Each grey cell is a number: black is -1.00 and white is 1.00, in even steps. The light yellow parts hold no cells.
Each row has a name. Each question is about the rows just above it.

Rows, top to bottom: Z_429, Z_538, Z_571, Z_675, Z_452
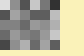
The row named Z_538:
[-0.35  0.28  0.02 -0.26 -0.26  0.48]
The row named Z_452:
[-0.44  0.12  0.38 -0.17  0.28 -0.26]
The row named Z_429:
[ 0.74  0.12 -0.35  0.56 -0.07 -0.61]
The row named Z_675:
[-0.17  0.20  0.02 -0.07  0.20  0.56]

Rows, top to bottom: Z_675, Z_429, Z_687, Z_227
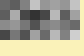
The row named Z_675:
[-0.17 -0.26  0.01  0.53  0.18  0.26  0.18  0.53]
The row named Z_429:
[-0.26  0.34 -0.44 -0.60 -0.44  0.44 -0.26  0.26]
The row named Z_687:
[ 0.09  0.18 -0.07 -0.36  0.01  0.09 -0.07 -0.17]
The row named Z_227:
[-0.44 -0.07 -0.36  0.26 -0.17  0.44  0.01  0.62]

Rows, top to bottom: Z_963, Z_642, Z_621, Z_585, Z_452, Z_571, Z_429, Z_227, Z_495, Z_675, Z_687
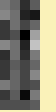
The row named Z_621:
[-0.56 -0.12 -0.46 -0.20]
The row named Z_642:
[ 0.06 -0.12 -0.73 -0.82]
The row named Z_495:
[-0.04 -0.20 -0.46 -0.38]
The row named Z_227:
[-0.56 -0.20 -0.46  0.06]

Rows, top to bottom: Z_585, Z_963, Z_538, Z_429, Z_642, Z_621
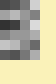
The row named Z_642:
[ 0.54  0.44  0.10 -0.17]
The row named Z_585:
[-0.43 -0.35 -0.07  0.63]

